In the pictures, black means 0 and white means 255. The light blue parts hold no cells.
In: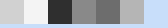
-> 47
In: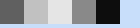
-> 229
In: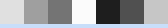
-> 116
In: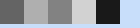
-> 130
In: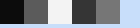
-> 243
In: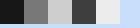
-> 206
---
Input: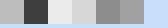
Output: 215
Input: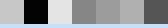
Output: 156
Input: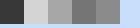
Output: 167
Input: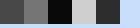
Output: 9
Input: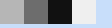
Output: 109
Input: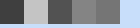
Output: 82
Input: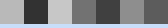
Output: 64
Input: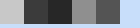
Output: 39
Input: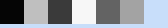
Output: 247
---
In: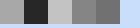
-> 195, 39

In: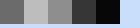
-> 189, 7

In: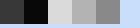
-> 218, 8

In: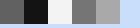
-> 243, 19

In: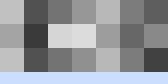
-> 221, 58

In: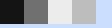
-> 235, 20

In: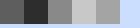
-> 200, 45

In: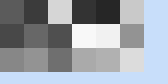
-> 248, 38

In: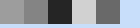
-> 209, 37

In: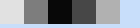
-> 225, 8
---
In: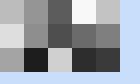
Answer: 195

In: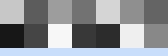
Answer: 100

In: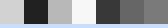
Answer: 122

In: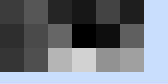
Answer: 31

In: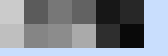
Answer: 39

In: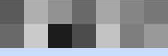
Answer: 120

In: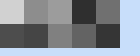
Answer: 112
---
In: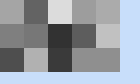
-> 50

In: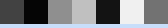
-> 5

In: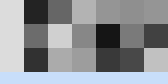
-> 21

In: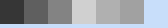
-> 54

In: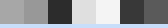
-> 44

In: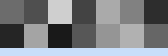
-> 25
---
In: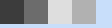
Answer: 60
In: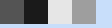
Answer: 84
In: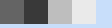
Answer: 100
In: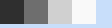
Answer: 47
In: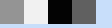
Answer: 148
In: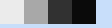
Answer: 235
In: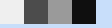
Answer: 239
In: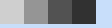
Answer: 207
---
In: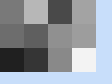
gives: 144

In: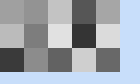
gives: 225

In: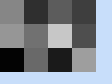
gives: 199

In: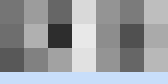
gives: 45

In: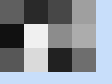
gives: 140

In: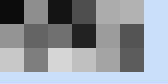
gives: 113

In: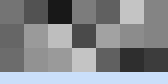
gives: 189

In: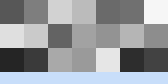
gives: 99

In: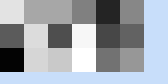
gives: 78
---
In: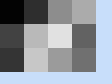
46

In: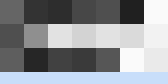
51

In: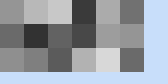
184

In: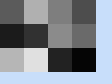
176

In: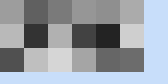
96

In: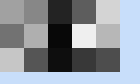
135

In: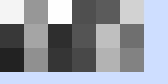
151

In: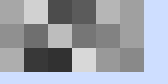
209

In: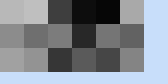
191
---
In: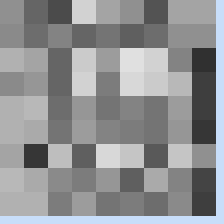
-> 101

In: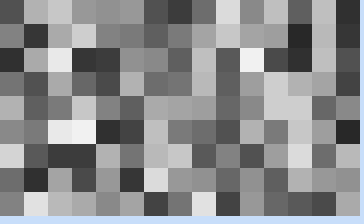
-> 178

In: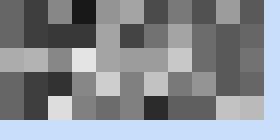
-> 62

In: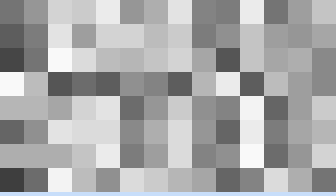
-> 150

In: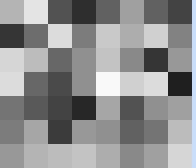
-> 228

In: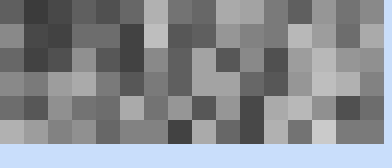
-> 59
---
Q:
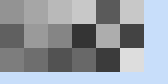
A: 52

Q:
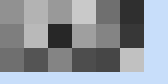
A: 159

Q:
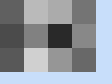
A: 129

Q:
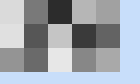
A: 197

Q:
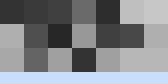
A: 64

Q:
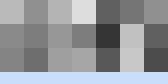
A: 53
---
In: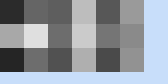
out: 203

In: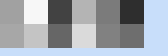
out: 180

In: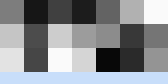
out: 140

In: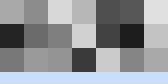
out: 66

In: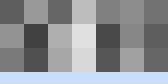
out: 73

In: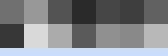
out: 70

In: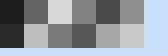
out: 130

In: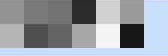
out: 44

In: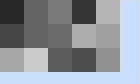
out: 108

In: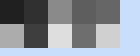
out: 138
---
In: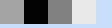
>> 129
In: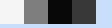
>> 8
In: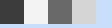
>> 105
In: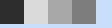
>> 168
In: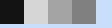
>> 164
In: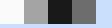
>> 25
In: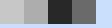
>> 39
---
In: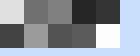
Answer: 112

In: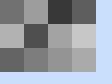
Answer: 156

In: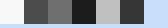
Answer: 76

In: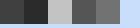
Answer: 43

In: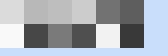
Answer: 184

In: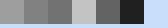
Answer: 129

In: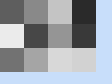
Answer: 137

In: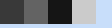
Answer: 99

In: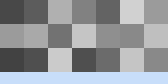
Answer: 92

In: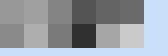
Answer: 159
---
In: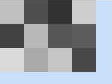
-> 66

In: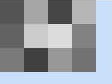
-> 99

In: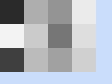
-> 244

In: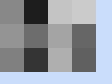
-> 148

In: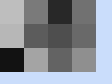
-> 184

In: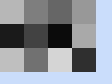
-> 26
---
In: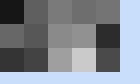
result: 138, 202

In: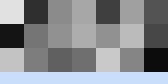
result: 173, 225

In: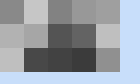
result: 84, 198

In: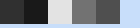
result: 227, 227

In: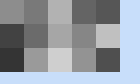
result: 166, 207

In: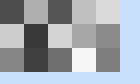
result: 212, 246

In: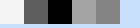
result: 1, 244

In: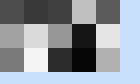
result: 150, 245
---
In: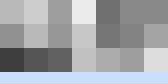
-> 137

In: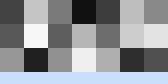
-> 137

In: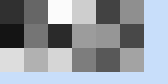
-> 143

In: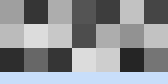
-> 69

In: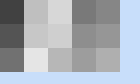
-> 134

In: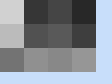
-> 40

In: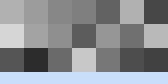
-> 71
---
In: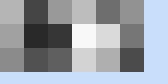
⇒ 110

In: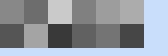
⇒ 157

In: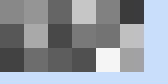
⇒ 129

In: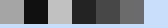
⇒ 71

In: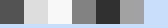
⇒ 48

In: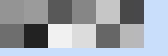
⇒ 198

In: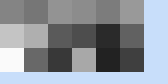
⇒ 124

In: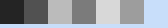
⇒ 216
